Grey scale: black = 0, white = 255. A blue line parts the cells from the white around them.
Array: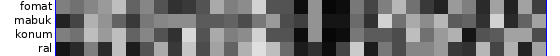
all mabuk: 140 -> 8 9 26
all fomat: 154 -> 3 28
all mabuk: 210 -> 23 31

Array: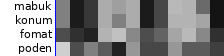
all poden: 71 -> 6 7
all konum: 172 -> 3 5

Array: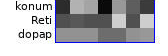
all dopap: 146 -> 0 1 2 5
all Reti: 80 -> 0 2 3 5
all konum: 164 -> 2

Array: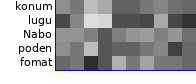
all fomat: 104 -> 0 9
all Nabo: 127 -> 2 4 7
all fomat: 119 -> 1 5 7 8
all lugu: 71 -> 0 6 8

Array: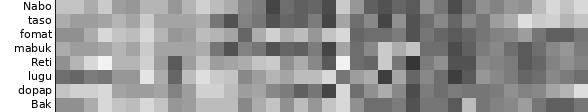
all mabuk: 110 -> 21 26 27 32 34
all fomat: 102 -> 13 21 27 29
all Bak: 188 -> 5 10 11 12 17 29

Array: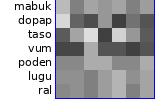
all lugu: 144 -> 0 1 5
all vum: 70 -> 0 1
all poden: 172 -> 2 3 6
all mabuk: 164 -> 2 4

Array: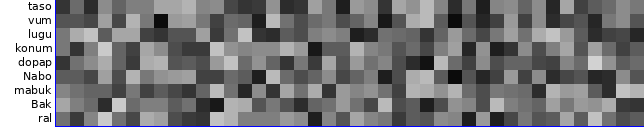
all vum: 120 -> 6 10 19 39
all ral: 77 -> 8 40
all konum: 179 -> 16 21
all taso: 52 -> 0 13 17 23
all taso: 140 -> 3 11 22 32 34 40
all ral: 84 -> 20 26 34

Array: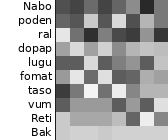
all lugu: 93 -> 0 1 3 6
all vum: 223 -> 7
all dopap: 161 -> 0 2
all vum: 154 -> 1 2 3 5
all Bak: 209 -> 1 2 4 5 6 7

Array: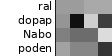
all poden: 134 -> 1 2
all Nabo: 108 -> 1 2
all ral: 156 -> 0 1
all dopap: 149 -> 0
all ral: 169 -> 2 3

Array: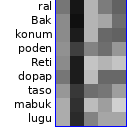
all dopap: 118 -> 0
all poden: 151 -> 4

